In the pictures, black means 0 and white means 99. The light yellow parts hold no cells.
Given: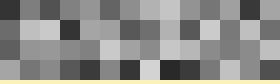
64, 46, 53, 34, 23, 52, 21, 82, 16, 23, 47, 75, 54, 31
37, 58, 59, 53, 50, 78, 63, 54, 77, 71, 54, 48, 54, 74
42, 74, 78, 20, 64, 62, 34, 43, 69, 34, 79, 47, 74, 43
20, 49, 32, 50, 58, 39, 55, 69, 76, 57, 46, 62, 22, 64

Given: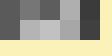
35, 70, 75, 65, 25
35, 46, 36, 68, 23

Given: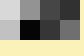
75, 2, 21, 43
84, 57, 27, 19

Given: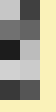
22, 33
81, 79
11, 73
44, 39
77, 25

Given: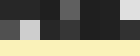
31, 80, 15, 21, 12, 13, 19
15, 15, 12, 37, 12, 13, 87

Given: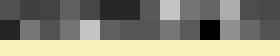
14, 46, 32, 45, 76, 37, 33, 33, 46, 35, 0, 56, 40, 32
31, 25, 26, 37, 27, 15, 15, 34, 76, 45, 39, 67, 30, 28
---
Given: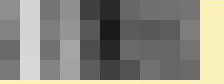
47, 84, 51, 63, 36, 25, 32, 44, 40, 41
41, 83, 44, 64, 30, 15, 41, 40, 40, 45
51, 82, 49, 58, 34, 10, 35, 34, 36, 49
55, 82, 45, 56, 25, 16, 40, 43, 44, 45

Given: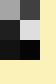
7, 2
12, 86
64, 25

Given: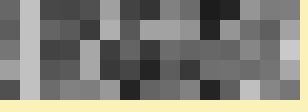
31, 75, 42, 50, 49, 59, 14, 39, 42, 50, 14, 37, 74, 52, 46
62, 75, 33, 35, 65, 22, 27, 14, 36, 22, 43, 44, 42, 45, 65
46, 75, 26, 27, 65, 24, 39, 22, 42, 39, 40, 39, 52, 43, 78
36, 75, 39, 35, 23, 68, 34, 63, 63, 57, 14, 58, 43, 37, 63
40, 75, 28, 27, 31, 62, 26, 20, 50, 42, 11, 14, 58, 48, 49

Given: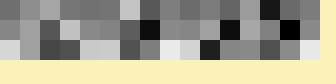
83, 62, 27, 31, 78, 79, 32, 49, 91, 82, 12, 52, 53, 31, 54, 90
52, 62, 33, 75, 53, 51, 36, 5, 53, 52, 62, 5, 65, 50, 0, 53
43, 55, 64, 46, 44, 45, 76, 34, 49, 42, 48, 39, 60, 9, 41, 48

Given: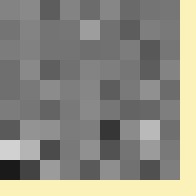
10, 26, 60, 48, 35, 55, 44, 31, 49
81, 70, 29, 47, 56, 32, 45, 60, 47
35, 57, 56, 48, 49, 21, 54, 72, 43
48, 46, 39, 47, 53, 46, 39, 40, 49
43, 47, 54, 49, 52, 36, 47, 56, 42
43, 53, 37, 44, 51, 49, 46, 36, 51
48, 50, 45, 45, 43, 44, 48, 34, 46
45, 51, 45, 46, 61, 44, 36, 49, 47
51, 53, 36, 51, 42, 52, 41, 45, 46

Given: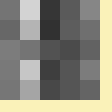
46, 64, 28, 33, 39
47, 77, 24, 33, 48
48, 45, 32, 29, 38
40, 70, 19, 36, 43
45, 82, 21, 35, 52
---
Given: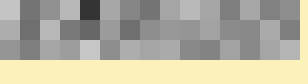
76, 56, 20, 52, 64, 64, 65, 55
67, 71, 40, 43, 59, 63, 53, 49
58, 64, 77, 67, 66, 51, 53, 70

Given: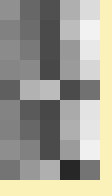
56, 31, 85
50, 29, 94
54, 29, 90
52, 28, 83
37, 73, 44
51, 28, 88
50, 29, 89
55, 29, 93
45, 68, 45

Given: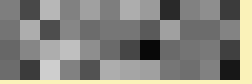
49, 71, 62, 67, 16, 55
45, 30, 42, 46, 62, 42
40, 67, 55, 27, 41, 47
42, 80, 32, 64, 46, 50

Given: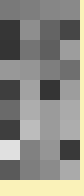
47, 52
21, 39
20, 37
59, 49
24, 20
41, 60
24, 60
87, 58
35, 54

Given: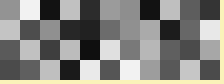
57, 7, 17, 55, 74, 20
76, 56, 13, 56, 11, 90
35, 24, 6, 47, 37, 65
29, 74, 91, 94, 34, 29

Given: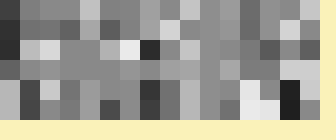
25, 53, 75, 51, 53, 55, 42, 53
19, 45, 65, 50, 82, 55, 41, 82
18, 84, 53, 91, 53, 55, 47, 53
38, 57, 53, 58, 62, 55, 48, 80
71, 78, 60, 54, 44, 55, 89, 13
71, 53, 61, 54, 44, 55, 91, 12
